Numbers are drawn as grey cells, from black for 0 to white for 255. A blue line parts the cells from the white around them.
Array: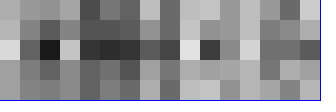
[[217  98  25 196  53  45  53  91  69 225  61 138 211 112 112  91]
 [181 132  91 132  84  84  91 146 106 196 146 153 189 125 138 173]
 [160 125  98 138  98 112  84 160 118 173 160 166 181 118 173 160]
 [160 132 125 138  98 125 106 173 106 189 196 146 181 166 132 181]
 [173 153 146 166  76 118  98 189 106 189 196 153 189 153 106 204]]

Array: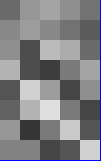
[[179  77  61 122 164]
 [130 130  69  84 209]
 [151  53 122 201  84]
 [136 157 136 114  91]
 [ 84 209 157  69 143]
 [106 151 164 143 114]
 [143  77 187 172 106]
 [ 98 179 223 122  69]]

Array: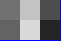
[[ 99 217  36]
 [113 195  77]]

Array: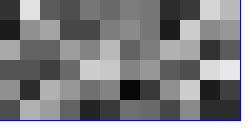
[[ 84  84  63 106 205 199 131 151  91  78 219 232]
 [ 50 225  91  78 119 106 125 119  44  57 212 185]
 [169  98  98 157 131 185  98 125 177 169  50  91]
 [ 78 177 157  98  36  57 112 106  71 138  44  44]
 [ 28 144 163  71  71 125 138 119  28 205 138 151]
 [144  44 177 151 112 131   7  57 144 205  28  63]]

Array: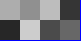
[[ 39 205  75 103]
 [173 144 189  53]]

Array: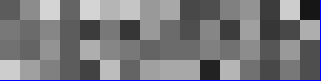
[[205 160 128  92  66 189 100 160 168 168  34 181 113  72 120  78]
 [120 107 134  92  60 120  54 153 107  78 134  60 160  54  72 174]
 [113 100 147  92 174 134 120 100 107 107 128 113 140  86 153  78]
 [ 92 140 212 100 212 181 197 153 168  72  78 128 147  60 205  22]]
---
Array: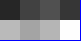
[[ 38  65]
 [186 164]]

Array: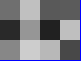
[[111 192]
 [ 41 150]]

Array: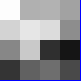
[[253 176]
 [211 230]]

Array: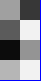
[[160  55]
 [ 91 242]]

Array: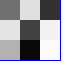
[[112 224]
 [228  65]]

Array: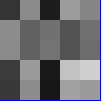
[[ 52 139]
 [140  97]]

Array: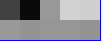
[[ 65  10]
 [153 148]]

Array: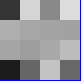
[[ 52 213]
 [175 166]]

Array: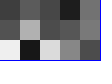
[[ 62  91]
 [ 82 177]]
